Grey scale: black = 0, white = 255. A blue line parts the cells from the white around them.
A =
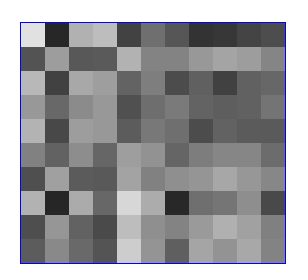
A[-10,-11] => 225
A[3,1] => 104
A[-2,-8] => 74
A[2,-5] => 76
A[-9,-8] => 90
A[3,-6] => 110
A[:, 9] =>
[68, 157, 97, 97, 91, 134, 151, 142, 161, 168]
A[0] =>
[225, 39, 177, 189, 66, 111, 86, 51, 55, 68, 77]
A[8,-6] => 143
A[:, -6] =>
[111, 131, 126, 110, 120, 146, 129, 172, 143, 148]
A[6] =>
[79, 160, 91, 89, 163, 129, 143, 149, 167, 151, 135]
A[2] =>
[184, 65, 168, 158, 99, 126, 76, 96, 65, 97, 103]
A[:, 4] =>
[66, 178, 99, 80, 92, 158, 163, 215, 189, 205]
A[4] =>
[179, 72, 157, 152, 92, 120, 111, 76, 98, 91, 90]
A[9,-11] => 92
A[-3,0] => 178
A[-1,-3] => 147
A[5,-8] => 102
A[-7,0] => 152
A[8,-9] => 98
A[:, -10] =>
[39, 157, 65, 104, 72, 98, 160, 38, 150, 137]
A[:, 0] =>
[225, 83, 184, 152, 179, 129, 79, 178, 78, 92]

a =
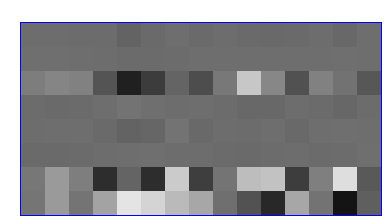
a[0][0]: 109
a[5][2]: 107
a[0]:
[109, 109, 108, 108, 99, 106, 110, 106, 109, 106, 105, 106, 109, 104, 110]
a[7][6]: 186
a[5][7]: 109
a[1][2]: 110
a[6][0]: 119
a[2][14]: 87
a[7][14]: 95
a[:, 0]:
[109, 111, 125, 108, 109, 106, 119, 117]
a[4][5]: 102
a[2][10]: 135
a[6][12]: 127
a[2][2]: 129
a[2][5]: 60
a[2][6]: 100
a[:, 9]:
[106, 110, 199, 104, 108, 106, 189, 82]
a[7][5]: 212
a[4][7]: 105
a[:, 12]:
[109, 110, 129, 107, 110, 107, 127, 115]
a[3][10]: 104
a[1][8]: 110
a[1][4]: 107
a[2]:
[125, 133, 129, 84, 32, 60, 100, 77, 120, 199, 135, 81, 129, 114, 87]
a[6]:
[119, 154, 126, 45, 100, 45, 203, 62, 116, 189, 194, 61, 127, 222, 89]
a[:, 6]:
[110, 108, 100, 109, 115, 109, 203, 186]
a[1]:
[111, 111, 110, 109, 107, 107, 108, 110, 110, 110, 110, 110, 110, 111, 110]
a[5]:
[106, 106, 107, 109, 110, 111, 109, 109, 107, 106, 108, 109, 107, 108, 111]

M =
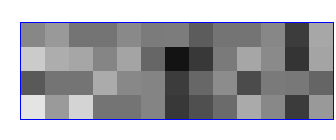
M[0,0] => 135
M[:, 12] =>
[167, 164, 101, 153]
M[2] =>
[89, 116, 116, 171, 136, 132, 60, 103, 140, 75, 122, 120, 101]
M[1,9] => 166
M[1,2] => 166
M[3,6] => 56
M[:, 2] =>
[116, 166, 116, 212]
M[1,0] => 203
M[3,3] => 116
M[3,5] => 132
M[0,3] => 116
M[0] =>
[135, 153, 116, 116, 137, 123, 124, 92, 116, 116, 135, 60, 167]
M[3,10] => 136
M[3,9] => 170

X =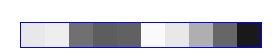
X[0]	232
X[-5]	250
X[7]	175

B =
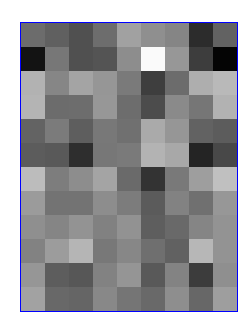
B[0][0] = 108
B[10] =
[150, 93, 87, 130, 149, 89, 131, 60, 143]
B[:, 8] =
[98, 4, 185, 178, 92, 72, 192, 151, 147, 147, 143, 158]
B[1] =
[19, 119, 80, 84, 141, 250, 151, 61, 4]
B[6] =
[188, 125, 141, 164, 106, 51, 121, 158, 192]
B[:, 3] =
[109, 84, 150, 151, 120, 119, 164, 141, 129, 120, 130, 136]
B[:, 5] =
[143, 250, 62, 76, 170, 179, 51, 91, 94, 111, 89, 105]
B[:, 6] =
[133, 151, 108, 138, 150, 168, 121, 130, 105, 97, 131, 142]
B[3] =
[180, 108, 109, 151, 109, 76, 138, 118, 178]
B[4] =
[99, 123, 94, 120, 112, 170, 150, 98, 92]
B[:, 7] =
[44, 61, 174, 118, 98, 36, 158, 112, 133, 183, 60, 103]
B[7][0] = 155
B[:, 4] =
[161, 141, 122, 109, 112, 122, 106, 124, 146, 135, 149, 117]
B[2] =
[178, 134, 164, 150, 122, 62, 108, 174, 185]
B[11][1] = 104
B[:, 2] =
[80, 80, 164, 109, 94, 46, 141, 115, 147, 181, 87, 101]

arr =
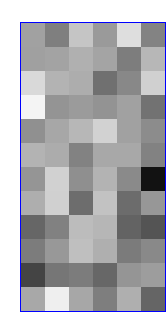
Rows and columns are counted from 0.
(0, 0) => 161
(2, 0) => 217
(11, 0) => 168
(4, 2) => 183
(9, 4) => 123
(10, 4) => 149
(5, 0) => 179
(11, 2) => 167
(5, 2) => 130
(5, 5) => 130
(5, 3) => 168
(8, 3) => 182
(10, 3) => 103
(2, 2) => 173
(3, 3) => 147
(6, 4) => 138
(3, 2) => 155
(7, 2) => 109
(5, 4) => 168
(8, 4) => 99
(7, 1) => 208
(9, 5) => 137
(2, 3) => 112

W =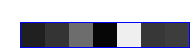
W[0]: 32
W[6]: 61
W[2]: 109

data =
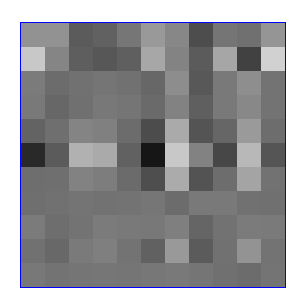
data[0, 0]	146
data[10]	[120, 115, 117, 118, 117, 119, 121, 117, 112, 108, 116]
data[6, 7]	83
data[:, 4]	[118, 95, 113, 117, 108, 97, 107, 115, 121, 115, 117]
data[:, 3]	[97, 87, 117, 120, 128, 170, 125, 114, 123, 127, 118]
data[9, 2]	122
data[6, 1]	111
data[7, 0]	111
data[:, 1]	[146, 133, 108, 103, 111, 91, 111, 113, 110, 104, 115]
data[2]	[123, 108, 113, 117, 113, 103, 141, 88, 121, 142, 115]
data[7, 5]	118
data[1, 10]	209
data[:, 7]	[77, 91, 88, 95, 84, 130, 83, 121, 101, 91, 117]
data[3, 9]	136
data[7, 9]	113
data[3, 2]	112
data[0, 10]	149
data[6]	[110, 111, 130, 125, 107, 78, 171, 83, 109, 164, 114]
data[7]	[111, 113, 116, 114, 115, 118, 108, 121, 121, 113, 112]
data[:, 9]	[112, 65, 142, 136, 154, 184, 164, 113, 123, 147, 108]
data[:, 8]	[117, 166, 121, 121, 102, 71, 109, 121, 114, 113, 112]
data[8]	[123, 110, 115, 123, 121, 120, 127, 101, 114, 123, 122]

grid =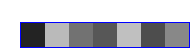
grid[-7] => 35
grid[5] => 77
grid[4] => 192
